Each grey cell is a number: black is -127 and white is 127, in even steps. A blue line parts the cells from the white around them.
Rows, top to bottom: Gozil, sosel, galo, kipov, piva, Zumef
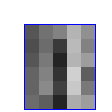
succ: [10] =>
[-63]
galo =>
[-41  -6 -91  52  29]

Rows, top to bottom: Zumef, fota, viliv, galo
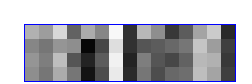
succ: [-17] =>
[62]
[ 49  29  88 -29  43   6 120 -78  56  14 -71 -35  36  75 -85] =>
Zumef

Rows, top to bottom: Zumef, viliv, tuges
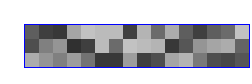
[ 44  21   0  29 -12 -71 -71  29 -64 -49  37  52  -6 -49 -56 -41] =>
tuges
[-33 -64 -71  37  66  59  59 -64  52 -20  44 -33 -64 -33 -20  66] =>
Zumef
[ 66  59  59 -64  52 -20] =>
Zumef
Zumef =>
[-33 -64 -71  37  66  59  59 -64  52 -20  44 -33 -64 -33 -20  66]

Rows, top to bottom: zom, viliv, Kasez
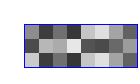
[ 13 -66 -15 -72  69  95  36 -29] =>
zom
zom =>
[ 13 -66 -15 -72  69  95  36 -29]
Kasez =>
[ 75 -66 -15 -72  69  95  36 -29]

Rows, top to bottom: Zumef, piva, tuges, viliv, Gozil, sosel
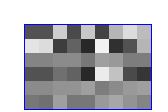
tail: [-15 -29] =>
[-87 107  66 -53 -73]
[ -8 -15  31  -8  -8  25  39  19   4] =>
sosel
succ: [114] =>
[-79]
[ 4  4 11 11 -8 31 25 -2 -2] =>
tuges
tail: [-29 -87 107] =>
[ 66 -53 -73]
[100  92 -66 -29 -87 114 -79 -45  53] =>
piva

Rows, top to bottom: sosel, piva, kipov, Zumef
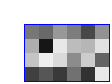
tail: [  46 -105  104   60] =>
[54 97]
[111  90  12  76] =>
kipov

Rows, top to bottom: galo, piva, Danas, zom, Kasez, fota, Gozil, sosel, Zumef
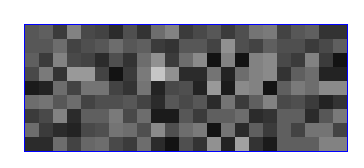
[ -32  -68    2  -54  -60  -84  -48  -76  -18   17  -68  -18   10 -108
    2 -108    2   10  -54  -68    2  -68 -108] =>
Danas
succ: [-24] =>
[-18]
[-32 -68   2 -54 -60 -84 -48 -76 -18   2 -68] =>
galo

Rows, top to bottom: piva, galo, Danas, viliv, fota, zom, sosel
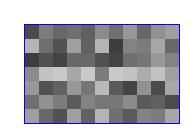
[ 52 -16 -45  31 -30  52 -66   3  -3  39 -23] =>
galo
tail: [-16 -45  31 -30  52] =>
[-66   3  -3  39 -23]
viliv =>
[11 66 73 39 73 -3 73 66 45 66 31]

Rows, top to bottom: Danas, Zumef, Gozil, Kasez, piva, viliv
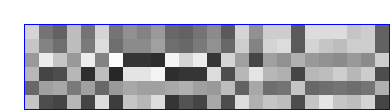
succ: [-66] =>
[69]
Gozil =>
[ 25 108  69  25 108   3 123 -74 -74 -81 116  84 108 -74  84  32 -58  32
  17  48  25  17  11  25  11  77]
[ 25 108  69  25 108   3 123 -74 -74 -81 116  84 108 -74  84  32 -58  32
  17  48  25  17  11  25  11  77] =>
Gozil
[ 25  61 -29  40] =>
piva
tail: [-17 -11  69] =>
[-23 -17 -11 -17 -11  48]
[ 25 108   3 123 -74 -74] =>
Gozil

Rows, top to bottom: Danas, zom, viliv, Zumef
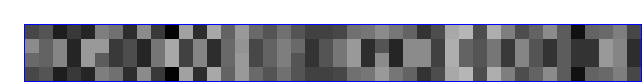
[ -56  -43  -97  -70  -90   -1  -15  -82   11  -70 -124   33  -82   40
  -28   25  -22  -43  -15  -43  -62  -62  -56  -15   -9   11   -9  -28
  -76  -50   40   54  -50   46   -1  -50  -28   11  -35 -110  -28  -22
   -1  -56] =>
Danas
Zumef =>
[ -56  -43  -97  -70  -90   -1  -15  -82   11  -70 -124   33  -82   40
  -28   25  -22  -43  -15  -43  -62  -62  -56  -15   -9   25   -9  -28
  -76  -50   40   54  -50   46   -1  -50  -28   11  -35 -110  -28  -22
   -1  -56]
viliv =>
[-22 -28   5 -90  25 -35 -70 -50 -90  -9  40 -62   5 -82 -22  25 -56 -28
  -1 -43 -76 -43  -9  25 -82  11 -90  11  11 -62  46 -28 -43  -9 -70   5
 -43 -76 -35 -76 -76  25   5 -82]
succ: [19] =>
[-56]

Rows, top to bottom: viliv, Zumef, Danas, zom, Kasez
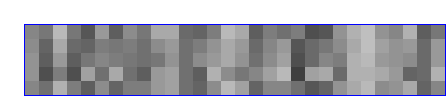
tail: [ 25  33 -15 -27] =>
[ 12  57  33 -27   6   6 -15 -41 -27  19  41  57  12  19  41 -27   6]
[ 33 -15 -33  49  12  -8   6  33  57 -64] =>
zom

